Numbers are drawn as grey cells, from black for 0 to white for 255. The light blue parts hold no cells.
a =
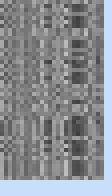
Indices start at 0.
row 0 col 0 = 165
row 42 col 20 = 87
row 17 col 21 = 145
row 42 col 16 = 188
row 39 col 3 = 104
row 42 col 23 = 131
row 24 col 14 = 157
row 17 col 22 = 105
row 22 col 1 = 148
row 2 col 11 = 138
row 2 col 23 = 136
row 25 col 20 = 93
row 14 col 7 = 125
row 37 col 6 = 115
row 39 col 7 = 118
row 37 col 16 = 73
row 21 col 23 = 148
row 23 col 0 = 170
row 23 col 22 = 107
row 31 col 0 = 91
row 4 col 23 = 155
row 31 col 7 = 118
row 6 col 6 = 118
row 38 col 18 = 79
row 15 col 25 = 121
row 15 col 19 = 96
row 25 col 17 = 129
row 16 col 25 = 115
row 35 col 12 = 70
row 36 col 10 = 174
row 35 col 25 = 120
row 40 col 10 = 164
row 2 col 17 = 126
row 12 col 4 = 136
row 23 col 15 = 128
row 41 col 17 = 125
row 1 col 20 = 89
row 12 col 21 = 136
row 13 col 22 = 145

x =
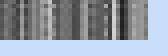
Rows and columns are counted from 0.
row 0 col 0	79
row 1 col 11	103
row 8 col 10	146
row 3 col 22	103
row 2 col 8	136
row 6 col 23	115
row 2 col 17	102
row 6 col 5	145
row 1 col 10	144
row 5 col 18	72
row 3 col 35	152
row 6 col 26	107
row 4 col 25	95
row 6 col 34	144
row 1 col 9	119
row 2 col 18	82
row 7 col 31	70
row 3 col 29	113
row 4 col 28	209
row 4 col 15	117
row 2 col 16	117
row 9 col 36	130
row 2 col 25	95
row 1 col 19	85
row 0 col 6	61
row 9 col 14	86
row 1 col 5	160
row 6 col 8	139
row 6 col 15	112
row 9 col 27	68
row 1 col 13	152
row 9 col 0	85
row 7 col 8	140
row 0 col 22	114
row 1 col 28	206
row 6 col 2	108

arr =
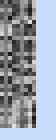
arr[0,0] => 63
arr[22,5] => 141
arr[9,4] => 152
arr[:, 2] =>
[47, 92, 168, 112, 19, 105, 186, 211, 193, 39, 137, 179, 166, 25, 192, 89, 36, 139, 197, 54, 40, 139, 103, 193, 44, 51, 96, 163, 103, 175, 190, 134]
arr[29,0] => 186
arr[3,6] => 124
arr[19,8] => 183
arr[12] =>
[162, 129, 166, 69, 60, 130, 75, 64, 137]
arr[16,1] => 119
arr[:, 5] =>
[151, 154, 136, 151, 147, 89, 146, 124, 118, 135, 130, 136, 130, 131, 116, 164, 122, 121, 89, 144, 136, 140, 141, 102, 146, 120, 136, 114, 102, 111, 89, 89]
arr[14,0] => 174
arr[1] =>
[105, 95, 92, 59, 75, 154, 133, 57, 193]
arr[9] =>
[63, 125, 39, 138, 152, 135, 196, 165, 174]
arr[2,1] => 123
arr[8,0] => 207
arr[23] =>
[204, 117, 193, 116, 110, 102, 46, 97, 70]
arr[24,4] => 121
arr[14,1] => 114
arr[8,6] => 54
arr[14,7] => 51
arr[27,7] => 167
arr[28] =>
[91, 133, 103, 190, 183, 102, 158, 224, 89]
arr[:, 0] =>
[63, 105, 166, 95, 86, 141, 176, 191, 207, 63, 152, 151, 162, 64, 174, 81, 51, 136, 198, 43, 60, 150, 80, 204, 54, 75, 107, 172, 91, 186, 165, 126]
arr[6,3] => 82
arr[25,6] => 178
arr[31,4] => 170
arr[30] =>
[165, 136, 190, 183, 129, 89, 90, 164, 42]
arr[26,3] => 188
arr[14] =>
[174, 114, 192, 66, 76, 116, 65, 51, 119]
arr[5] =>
[141, 114, 105, 196, 183, 89, 131, 221, 50]
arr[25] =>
[75, 128, 51, 158, 192, 120, 178, 199, 127]
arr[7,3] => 114

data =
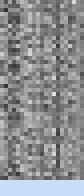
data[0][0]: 140
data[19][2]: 126
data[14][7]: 129
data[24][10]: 102
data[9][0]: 174
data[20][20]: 128
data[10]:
[140, 149, 78, 95, 75, 147, 143, 179, 152, 190, 118, 168, 170, 102, 123, 145, 175, 95, 102, 139, 126]
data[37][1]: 143
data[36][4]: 191
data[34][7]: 134
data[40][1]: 140
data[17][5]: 164
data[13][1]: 159
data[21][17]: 140
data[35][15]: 129
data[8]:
[141, 118, 153, 84, 159, 184, 141, 137, 112, 166, 120, 110, 132, 116, 105, 115, 151, 133, 173, 139, 116]
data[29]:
[126, 133, 72, 95, 79, 122, 158, 179, 147, 185, 127, 171, 164, 122, 94, 151, 174, 101, 117, 135, 125]
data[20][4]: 89
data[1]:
[147, 131, 99, 94, 85, 162, 168, 194, 153, 126, 126, 126, 164, 120, 91, 183, 137, 109, 139, 138, 131]
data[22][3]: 106
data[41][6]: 166
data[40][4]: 186
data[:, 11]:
[104, 126, 91, 143, 177, 154, 97, 119, 110, 153, 168, 169, 176, 135, 170, 91, 178, 150, 106, 181, 122, 98, 142, 164, 103, 168, 73, 97, 139, 171, 129, 119, 169, 160, 118, 118, 179, 190, 155, 123, 156, 122, 108, 180, 94]
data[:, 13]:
[125, 120, 133, 103, 115, 121, 183, 113, 116, 176, 102, 189, 113, 114, 193, 167, 126, 122, 161, 207, 121, 159, 118, 226, 105, 98, 155, 116, 119, 122, 115, 119, 203, 185, 102, 118, 199, 182, 212, 121, 193, 131, 98, 109, 148]
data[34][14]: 107
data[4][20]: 135
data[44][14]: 91
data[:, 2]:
[163, 99, 145, 95, 92, 74, 189, 95, 153, 125, 78, 106, 81, 104, 132, 165, 79, 95, 168, 126, 120, 156, 98, 100, 160, 104, 148, 150, 105, 72, 124, 100, 122, 133, 161, 102, 104, 121, 104, 119, 92, 92, 166, 77, 159]
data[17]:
[127, 145, 95, 94, 92, 164, 165, 180, 152, 127, 121, 150, 154, 122, 87, 167, 151, 141, 146, 136, 126]
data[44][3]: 139
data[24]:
[138, 99, 160, 104, 134, 170, 172, 136, 117, 141, 102, 103, 140, 105, 103, 118, 154, 141, 176, 155, 119]
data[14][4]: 190
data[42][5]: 192
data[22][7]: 175
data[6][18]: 177
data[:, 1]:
[81, 131, 50, 169, 150, 157, 119, 158, 118, 161, 149, 132, 150, 159, 154, 122, 158, 145, 114, 160, 170, 53, 161, 144, 99, 152, 67, 87, 157, 133, 141, 159, 132, 155, 90, 159, 136, 143, 155, 162, 140, 150, 107, 149, 70]
